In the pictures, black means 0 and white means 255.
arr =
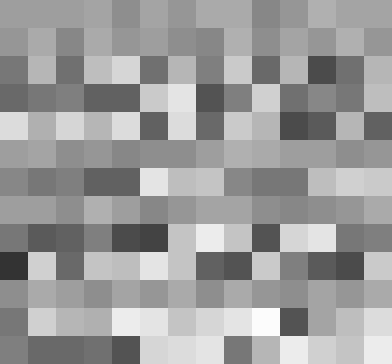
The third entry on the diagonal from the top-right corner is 75
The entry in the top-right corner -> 164
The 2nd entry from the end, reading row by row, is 196
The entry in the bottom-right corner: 236
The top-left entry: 158
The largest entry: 252
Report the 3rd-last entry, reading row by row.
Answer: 208
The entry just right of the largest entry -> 83
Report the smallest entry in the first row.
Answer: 135
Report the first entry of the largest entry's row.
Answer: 119
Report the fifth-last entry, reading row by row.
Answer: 182
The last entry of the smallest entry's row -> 202
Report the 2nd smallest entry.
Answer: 67
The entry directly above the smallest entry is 119
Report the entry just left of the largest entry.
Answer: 228
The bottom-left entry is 127
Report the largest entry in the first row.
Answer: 176
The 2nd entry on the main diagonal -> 170
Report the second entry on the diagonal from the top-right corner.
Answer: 176
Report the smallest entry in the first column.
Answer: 51
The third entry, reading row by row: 158
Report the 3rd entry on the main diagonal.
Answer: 112
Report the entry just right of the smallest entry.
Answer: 208
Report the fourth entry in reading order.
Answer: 164
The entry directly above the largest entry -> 150
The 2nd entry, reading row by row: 158
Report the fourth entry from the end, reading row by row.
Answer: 236

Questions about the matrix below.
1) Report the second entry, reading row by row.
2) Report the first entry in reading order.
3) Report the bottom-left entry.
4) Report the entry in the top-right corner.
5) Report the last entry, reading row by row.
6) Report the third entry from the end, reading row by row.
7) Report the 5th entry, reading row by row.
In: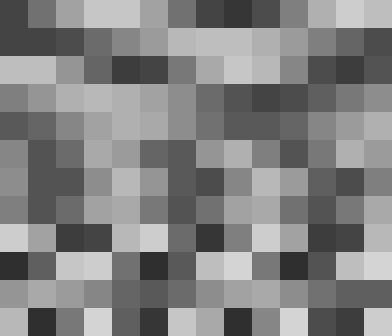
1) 113
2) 68
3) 184
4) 190
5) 205
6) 76
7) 198

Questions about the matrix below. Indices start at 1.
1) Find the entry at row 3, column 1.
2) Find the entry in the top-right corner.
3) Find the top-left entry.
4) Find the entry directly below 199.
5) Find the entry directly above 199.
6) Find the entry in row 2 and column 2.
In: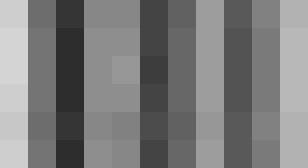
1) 212
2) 178
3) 206
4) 206
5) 206
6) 116

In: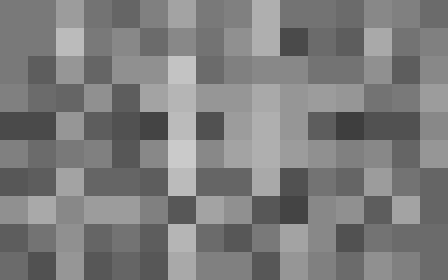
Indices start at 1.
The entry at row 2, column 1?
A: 121
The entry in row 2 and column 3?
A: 187
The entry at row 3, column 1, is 121
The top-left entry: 121
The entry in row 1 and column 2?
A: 121
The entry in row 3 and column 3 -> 150
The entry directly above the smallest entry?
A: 150
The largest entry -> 202
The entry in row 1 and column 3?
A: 156
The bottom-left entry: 107
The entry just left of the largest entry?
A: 136
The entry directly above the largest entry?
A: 187
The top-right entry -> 107
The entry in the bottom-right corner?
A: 107
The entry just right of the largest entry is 136
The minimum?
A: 62

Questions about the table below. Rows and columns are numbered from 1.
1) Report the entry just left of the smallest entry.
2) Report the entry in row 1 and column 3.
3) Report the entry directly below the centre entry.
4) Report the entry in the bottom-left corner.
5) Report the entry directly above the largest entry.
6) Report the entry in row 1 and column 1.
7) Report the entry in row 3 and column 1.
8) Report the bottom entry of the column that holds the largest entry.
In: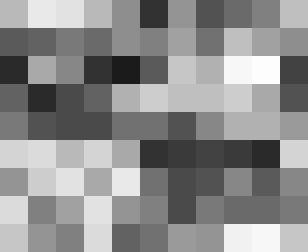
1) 50
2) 226
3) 50
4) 198
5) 161
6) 185
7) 42
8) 247

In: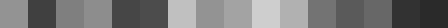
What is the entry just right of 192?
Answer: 147
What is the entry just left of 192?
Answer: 76
